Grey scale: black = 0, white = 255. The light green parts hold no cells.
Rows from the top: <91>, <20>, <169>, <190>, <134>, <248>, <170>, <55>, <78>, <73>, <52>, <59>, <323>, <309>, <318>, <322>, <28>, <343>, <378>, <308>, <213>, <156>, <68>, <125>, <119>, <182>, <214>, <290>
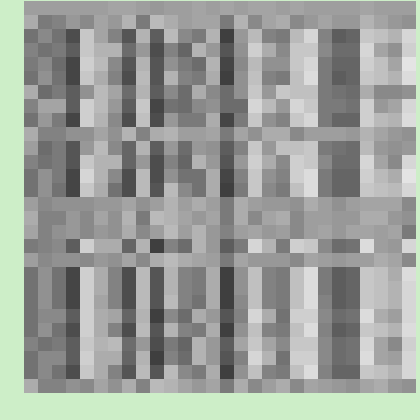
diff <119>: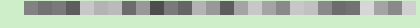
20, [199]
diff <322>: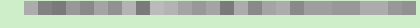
2, [130]
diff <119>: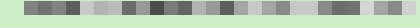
2, [122]
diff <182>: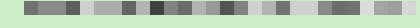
16, [214]

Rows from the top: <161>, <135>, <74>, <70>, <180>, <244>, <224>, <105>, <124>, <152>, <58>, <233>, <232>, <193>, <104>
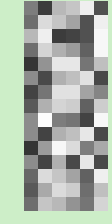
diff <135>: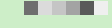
4, [81]
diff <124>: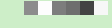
3, [117]
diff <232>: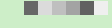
2, [197]
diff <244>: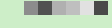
1, [73]

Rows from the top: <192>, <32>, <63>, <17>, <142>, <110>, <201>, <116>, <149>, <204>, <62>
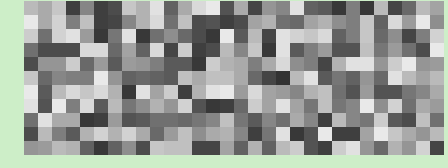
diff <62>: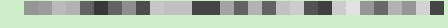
18, [186]
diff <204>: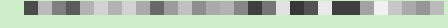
25, [233]
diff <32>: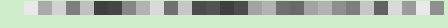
11, [192]

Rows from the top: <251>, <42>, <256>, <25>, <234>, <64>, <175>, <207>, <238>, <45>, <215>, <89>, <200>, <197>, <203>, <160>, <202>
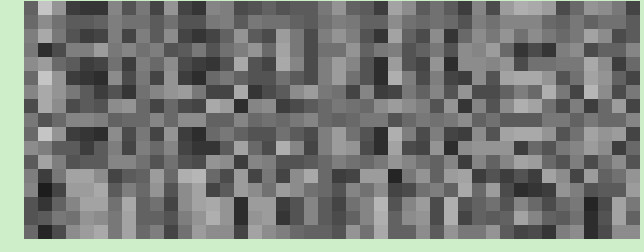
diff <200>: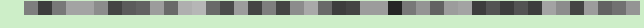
17, [120]
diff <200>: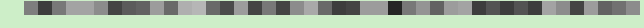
43, [148]
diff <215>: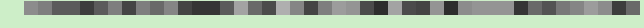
35, [61]

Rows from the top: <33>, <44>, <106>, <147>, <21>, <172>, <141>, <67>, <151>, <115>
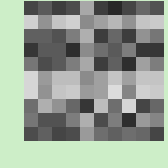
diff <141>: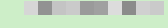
7, [133]
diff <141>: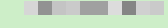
4, [154]
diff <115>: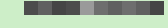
8, [103]
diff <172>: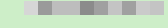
8, [196]
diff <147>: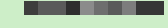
0, [54]
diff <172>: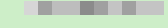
1, [154]

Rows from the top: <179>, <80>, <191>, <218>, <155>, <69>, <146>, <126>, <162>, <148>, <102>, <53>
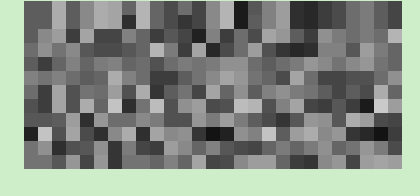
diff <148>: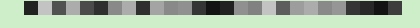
3, [164]
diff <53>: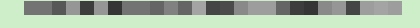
4, [69]
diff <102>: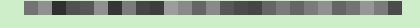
13, [129]
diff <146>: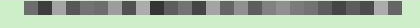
3, [81]
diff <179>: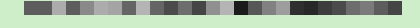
13, [137]

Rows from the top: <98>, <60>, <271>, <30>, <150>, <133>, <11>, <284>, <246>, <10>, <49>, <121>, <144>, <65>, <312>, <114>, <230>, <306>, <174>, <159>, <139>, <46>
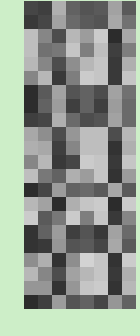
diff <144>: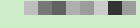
5, [197]
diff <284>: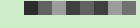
7, [106]
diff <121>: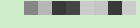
7, [197]

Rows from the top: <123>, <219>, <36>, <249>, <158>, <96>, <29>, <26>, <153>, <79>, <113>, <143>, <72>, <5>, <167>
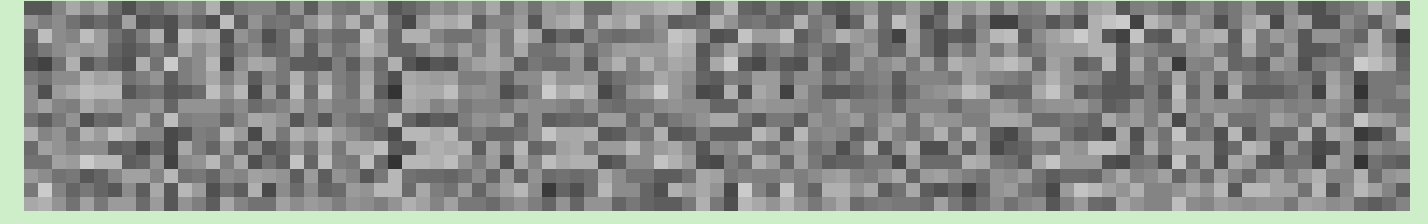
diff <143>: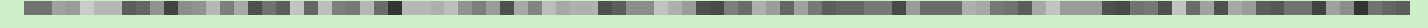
24, [189]
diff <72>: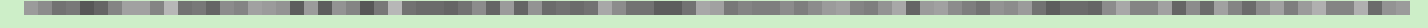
80, [140]
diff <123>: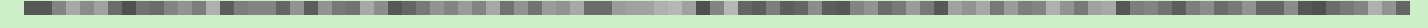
28, [114]

